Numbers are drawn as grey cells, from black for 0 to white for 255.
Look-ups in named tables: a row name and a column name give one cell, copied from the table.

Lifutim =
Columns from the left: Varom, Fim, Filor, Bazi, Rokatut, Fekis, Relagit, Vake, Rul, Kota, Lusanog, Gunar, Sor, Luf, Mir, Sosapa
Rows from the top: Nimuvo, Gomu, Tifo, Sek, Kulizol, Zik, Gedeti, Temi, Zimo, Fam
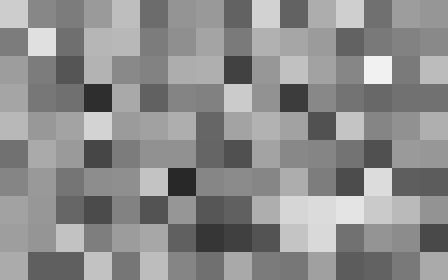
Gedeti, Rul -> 139
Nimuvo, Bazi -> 154
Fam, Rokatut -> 118
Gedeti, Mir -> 94
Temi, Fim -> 151
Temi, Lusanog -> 214
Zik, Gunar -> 133
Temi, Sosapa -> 147
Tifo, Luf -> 241
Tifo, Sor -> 134
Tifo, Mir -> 122
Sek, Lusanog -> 60
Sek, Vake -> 129
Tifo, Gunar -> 162
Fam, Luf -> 98
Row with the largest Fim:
Gomu

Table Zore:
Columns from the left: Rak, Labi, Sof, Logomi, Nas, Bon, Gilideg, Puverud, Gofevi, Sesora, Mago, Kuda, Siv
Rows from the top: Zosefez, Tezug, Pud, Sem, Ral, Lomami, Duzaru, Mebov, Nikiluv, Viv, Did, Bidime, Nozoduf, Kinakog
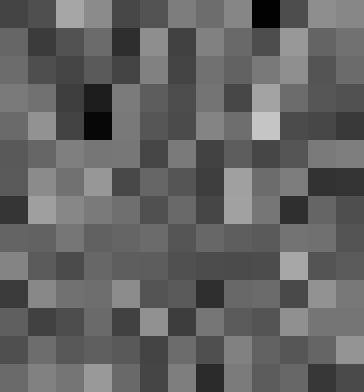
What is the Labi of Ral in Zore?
146
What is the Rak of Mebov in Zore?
53
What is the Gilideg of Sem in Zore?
77
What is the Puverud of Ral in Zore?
132
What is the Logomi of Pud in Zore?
90
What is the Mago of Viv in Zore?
167
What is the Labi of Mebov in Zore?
159
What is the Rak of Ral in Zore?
106
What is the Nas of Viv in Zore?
94
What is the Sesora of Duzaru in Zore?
108
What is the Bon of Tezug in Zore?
142
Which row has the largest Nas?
Did

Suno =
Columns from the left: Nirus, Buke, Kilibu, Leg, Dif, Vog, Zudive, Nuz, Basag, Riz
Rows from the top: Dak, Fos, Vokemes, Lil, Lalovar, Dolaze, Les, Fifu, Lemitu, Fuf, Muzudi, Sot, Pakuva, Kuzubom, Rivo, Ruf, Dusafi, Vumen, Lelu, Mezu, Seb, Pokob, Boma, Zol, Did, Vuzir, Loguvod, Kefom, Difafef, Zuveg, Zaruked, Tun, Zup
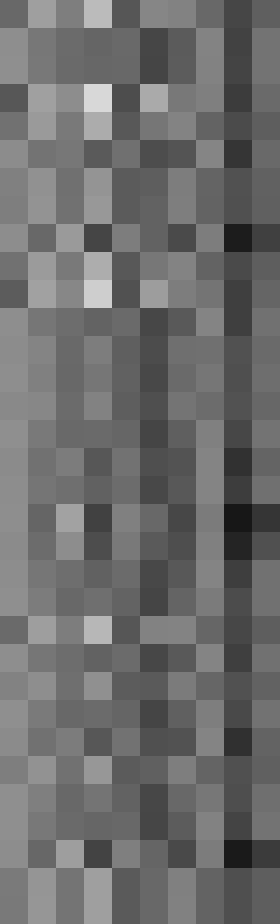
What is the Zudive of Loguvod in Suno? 82
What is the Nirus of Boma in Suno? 106
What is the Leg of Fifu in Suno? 152
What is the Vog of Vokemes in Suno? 69
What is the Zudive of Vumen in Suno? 88
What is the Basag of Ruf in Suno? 71
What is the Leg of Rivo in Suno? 130
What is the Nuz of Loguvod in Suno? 132
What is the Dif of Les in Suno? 91
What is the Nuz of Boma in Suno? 102
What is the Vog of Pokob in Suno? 69
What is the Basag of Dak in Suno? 70
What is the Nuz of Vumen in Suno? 132

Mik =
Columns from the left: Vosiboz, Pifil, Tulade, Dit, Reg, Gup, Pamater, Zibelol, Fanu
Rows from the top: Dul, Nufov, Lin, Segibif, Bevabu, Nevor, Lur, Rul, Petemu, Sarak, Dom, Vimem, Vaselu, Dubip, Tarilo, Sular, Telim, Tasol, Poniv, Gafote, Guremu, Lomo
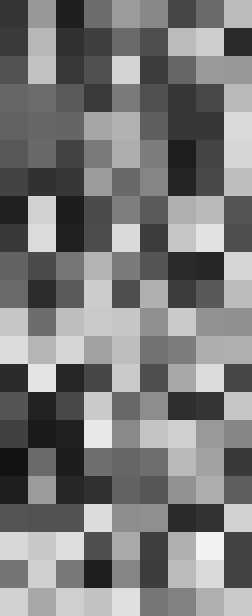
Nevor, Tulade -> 66
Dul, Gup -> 136
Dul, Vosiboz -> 53
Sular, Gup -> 196
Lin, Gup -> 60
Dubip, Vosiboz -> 43
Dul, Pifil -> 152
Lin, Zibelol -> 154
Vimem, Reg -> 198
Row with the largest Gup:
Sular

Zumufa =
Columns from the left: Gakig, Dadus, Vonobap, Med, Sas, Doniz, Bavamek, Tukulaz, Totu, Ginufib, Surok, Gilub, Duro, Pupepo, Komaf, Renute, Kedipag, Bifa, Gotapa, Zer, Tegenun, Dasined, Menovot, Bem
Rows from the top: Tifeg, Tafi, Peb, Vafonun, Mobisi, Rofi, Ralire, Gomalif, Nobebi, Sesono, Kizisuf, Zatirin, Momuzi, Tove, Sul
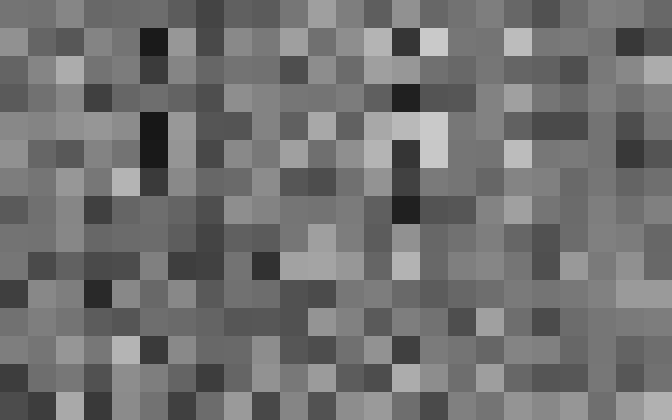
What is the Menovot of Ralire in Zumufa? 100
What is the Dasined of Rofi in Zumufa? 115
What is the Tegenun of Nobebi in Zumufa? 108
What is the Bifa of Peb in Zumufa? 118
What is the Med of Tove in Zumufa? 81
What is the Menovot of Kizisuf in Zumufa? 154
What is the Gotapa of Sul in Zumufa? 148
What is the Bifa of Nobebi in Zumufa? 126
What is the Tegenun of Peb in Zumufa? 79
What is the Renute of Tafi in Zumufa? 201
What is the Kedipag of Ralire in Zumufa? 117
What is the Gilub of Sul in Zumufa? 82
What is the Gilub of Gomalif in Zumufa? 115
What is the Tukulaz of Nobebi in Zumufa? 68
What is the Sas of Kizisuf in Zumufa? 136

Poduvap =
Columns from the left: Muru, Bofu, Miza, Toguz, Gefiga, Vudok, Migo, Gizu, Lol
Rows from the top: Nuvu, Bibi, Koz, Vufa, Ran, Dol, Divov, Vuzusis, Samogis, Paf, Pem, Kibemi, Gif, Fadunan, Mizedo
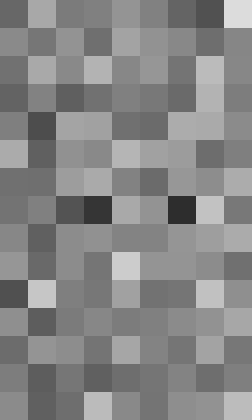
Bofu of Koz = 169
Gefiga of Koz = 135
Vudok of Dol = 161
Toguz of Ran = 161
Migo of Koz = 116
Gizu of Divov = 141
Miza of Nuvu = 123
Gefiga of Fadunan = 110
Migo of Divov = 151
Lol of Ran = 139

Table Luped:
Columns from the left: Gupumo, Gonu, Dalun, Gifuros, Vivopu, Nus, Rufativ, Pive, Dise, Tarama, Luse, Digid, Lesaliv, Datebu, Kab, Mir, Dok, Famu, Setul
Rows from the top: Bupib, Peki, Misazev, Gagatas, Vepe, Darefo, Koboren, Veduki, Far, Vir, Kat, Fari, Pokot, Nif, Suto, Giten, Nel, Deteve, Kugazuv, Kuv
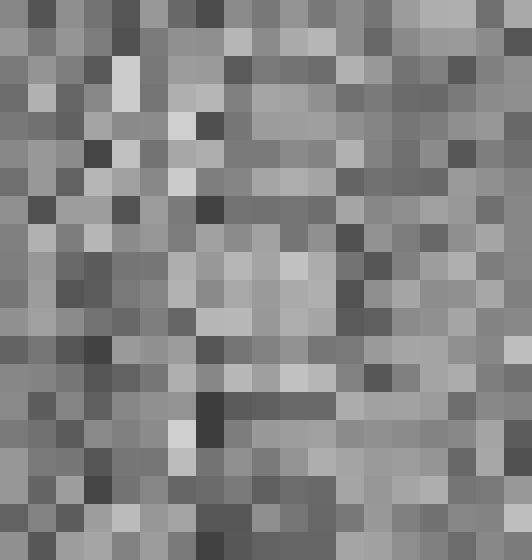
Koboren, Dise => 133
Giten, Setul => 93
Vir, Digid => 172
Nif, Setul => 113
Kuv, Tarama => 98
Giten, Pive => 62
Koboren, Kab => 108
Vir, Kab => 128
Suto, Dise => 91
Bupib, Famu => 111
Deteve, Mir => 174
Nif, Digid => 182
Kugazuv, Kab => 128
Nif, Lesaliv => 130
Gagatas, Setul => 143
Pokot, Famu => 135
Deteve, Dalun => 158
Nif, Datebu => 87
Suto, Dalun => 133

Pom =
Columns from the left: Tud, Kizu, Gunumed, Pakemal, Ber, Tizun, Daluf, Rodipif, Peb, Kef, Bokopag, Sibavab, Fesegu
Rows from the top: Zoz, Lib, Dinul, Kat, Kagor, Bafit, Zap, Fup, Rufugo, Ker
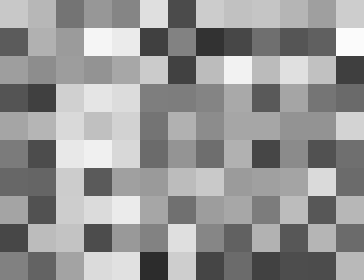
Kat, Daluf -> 125
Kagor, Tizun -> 116
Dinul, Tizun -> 203
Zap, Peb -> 155
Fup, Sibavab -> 87
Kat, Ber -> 220
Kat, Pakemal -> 229
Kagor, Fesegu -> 211
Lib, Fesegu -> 251
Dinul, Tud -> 158
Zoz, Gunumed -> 116

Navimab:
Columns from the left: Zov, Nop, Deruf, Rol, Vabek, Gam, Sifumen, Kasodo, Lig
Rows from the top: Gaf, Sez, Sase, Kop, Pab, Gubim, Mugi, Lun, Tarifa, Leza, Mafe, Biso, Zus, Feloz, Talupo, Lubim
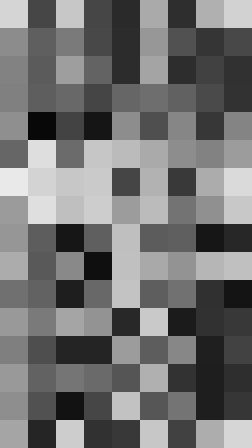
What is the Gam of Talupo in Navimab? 86
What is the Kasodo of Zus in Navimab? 31
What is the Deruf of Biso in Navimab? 165
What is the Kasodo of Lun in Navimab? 144
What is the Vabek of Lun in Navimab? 156
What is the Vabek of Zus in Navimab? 156
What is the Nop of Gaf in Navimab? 70
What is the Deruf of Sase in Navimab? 158
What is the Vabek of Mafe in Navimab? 195

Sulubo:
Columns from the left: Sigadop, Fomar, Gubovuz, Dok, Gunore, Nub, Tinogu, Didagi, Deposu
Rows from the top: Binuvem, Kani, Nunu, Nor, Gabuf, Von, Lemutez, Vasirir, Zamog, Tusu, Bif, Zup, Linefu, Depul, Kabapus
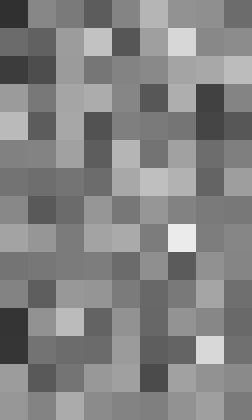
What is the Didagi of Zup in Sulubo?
135
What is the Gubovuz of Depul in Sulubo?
116
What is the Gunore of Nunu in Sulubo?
131
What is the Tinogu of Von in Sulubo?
161
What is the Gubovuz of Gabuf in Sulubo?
167
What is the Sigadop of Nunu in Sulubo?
60
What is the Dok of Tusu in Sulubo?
125
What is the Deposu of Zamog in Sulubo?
134
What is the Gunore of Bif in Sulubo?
123
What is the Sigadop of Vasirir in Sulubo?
136
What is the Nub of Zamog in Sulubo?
124
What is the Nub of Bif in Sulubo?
104
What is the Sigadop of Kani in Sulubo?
107
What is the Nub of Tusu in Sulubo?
143
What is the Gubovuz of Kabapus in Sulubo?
171
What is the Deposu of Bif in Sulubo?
111

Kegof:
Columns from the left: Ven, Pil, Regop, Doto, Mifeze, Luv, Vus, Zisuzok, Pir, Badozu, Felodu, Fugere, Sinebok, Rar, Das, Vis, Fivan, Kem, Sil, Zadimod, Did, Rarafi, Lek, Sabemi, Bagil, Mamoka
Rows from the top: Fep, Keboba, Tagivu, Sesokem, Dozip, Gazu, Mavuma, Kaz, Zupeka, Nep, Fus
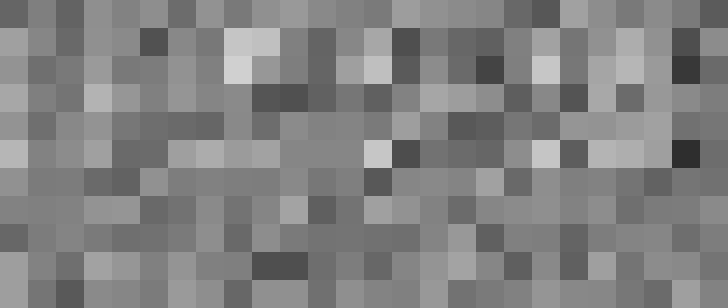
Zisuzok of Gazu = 172
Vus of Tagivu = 146
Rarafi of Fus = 135
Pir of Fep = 121
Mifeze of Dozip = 119
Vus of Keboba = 136
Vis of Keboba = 121
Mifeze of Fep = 130
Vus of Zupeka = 122
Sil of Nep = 95
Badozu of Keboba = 192
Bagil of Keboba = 78
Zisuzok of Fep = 146
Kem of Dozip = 93
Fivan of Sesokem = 157
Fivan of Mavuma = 132
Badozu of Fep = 144
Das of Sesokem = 130
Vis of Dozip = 130
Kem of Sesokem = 141
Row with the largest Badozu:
Keboba

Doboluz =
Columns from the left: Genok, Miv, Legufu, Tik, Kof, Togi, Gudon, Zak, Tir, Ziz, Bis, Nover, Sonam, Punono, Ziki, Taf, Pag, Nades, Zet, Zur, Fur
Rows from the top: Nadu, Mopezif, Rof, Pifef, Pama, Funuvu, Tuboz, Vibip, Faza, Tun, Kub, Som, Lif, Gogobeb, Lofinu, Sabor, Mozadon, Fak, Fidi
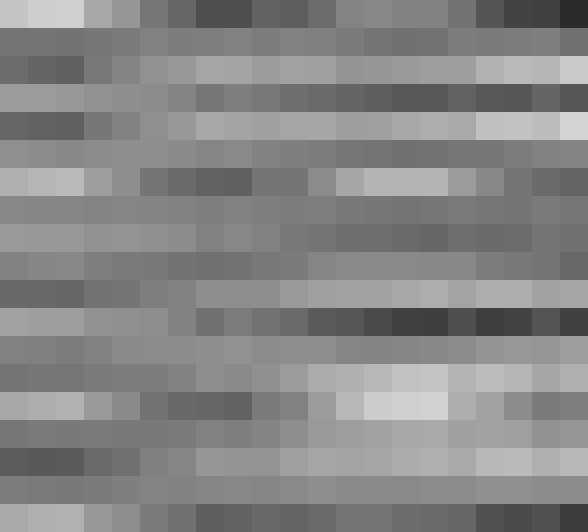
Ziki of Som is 64
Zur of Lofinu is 123
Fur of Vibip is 118
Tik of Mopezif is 119
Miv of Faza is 152
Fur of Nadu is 42
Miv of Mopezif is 116
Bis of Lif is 141
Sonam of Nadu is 131
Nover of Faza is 117
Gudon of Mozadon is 133
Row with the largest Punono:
Lofinu

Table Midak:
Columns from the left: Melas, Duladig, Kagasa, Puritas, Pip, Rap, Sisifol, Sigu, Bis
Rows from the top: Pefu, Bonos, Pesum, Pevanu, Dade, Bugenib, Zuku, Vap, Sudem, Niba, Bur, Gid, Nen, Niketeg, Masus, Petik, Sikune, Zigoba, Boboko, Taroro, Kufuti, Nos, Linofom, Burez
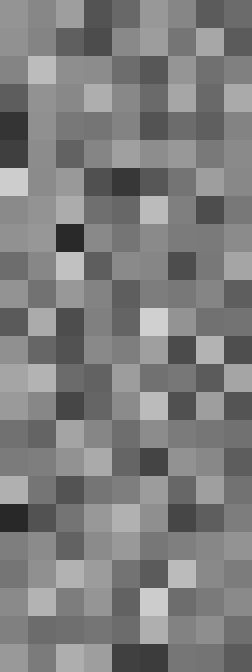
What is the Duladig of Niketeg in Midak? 179
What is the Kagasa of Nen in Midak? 82
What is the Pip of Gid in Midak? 100
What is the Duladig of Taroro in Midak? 139
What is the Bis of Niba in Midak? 165
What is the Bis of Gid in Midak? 115
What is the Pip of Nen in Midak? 126
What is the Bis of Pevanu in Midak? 170
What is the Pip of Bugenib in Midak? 160
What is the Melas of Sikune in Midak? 123
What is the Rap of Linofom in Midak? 175
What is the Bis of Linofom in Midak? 111
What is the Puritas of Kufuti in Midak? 156
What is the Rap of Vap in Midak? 187
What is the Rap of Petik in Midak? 140
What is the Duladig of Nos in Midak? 179
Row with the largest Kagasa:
Niba

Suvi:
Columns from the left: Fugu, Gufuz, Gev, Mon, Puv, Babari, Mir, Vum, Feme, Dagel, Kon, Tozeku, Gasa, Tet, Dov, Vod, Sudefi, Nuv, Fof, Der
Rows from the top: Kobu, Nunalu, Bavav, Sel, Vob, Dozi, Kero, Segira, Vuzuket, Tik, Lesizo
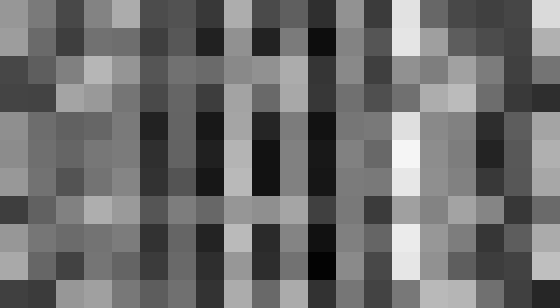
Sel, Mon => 153
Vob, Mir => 100
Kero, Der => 167
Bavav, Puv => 149
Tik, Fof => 66
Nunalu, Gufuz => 106
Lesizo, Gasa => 118
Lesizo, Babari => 93
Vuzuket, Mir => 101
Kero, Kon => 129
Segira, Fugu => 62
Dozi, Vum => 32
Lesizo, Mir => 112
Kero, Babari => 50
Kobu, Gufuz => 122

